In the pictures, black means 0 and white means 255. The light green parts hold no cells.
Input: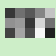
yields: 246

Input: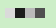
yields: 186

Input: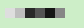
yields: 21

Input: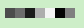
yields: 4

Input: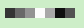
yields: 15

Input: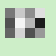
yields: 81

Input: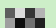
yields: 113

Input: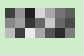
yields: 42

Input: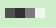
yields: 123

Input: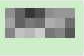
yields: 132
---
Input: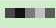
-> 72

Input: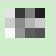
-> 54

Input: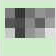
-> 66

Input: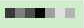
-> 56

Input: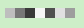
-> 80

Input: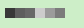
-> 94

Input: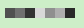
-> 51

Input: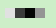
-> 59

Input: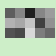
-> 64
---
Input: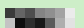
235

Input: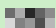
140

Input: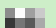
202

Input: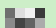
58

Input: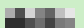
230

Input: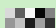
130

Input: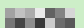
214

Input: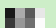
231

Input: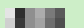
89
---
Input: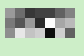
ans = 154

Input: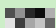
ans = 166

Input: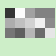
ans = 209

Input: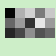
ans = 50

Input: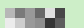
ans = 153

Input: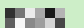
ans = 137

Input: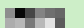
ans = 121

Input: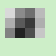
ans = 57
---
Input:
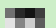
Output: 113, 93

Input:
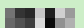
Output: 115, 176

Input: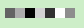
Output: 99, 141

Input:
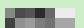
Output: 136, 166

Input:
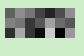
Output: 97, 152

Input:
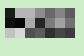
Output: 27, 59

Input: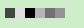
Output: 69, 147

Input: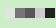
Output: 227, 33

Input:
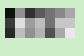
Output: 16, 233

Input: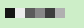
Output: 21, 176
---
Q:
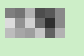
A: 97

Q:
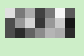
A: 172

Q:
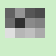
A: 191

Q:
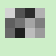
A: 188

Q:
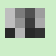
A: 41

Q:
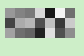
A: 80

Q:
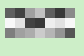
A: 148

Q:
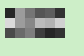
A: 38

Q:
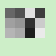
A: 30
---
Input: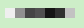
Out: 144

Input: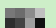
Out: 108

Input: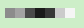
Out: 163

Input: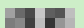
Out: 106

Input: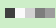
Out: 250

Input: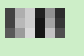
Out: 174

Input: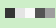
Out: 228

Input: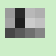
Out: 42

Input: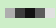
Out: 61
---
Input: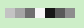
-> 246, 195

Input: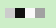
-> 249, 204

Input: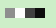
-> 253, 142

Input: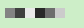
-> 233, 203

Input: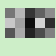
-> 211, 200

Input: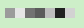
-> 229, 210
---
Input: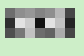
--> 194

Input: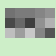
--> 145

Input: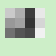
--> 52

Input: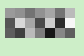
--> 44

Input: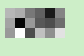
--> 77

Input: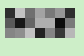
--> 12

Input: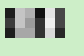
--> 239
